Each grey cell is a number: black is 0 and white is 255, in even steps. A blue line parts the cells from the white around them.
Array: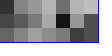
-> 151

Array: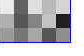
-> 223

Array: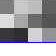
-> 189

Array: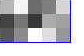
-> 108

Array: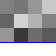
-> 150

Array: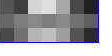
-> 212

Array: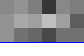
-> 125
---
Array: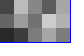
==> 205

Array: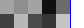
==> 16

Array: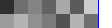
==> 90

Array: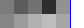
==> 46

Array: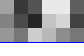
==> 214

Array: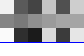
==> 165
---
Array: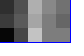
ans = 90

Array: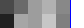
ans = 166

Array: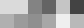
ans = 155

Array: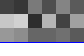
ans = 209

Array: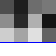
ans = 41

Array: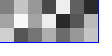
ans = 248
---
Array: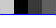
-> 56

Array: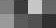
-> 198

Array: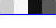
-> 17

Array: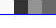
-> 147

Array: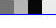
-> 8

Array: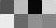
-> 7

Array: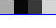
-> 56
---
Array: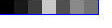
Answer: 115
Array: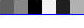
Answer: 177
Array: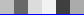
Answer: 171
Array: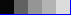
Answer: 220
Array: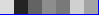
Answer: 164
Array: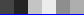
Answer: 174
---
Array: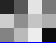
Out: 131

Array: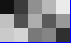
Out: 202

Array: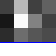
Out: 44

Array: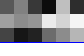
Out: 68

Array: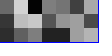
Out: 45

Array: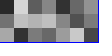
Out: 168

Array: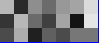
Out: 75

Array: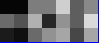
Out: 27
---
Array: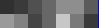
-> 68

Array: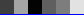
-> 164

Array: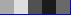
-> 169

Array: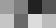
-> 85

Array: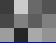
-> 128

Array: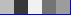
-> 189
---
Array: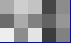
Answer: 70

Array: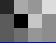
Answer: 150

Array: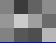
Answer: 98

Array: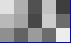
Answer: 194

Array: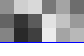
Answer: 164

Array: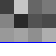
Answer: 102

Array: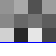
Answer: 81
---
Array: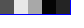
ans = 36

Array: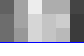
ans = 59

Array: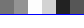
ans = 86

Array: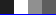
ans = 94

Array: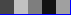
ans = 160

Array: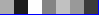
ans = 59

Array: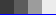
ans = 236

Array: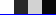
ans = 10

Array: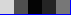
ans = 119
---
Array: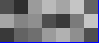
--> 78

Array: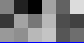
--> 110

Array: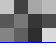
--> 218

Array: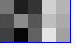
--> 161

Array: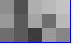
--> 133

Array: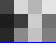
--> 127

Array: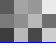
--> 205

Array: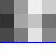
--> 136
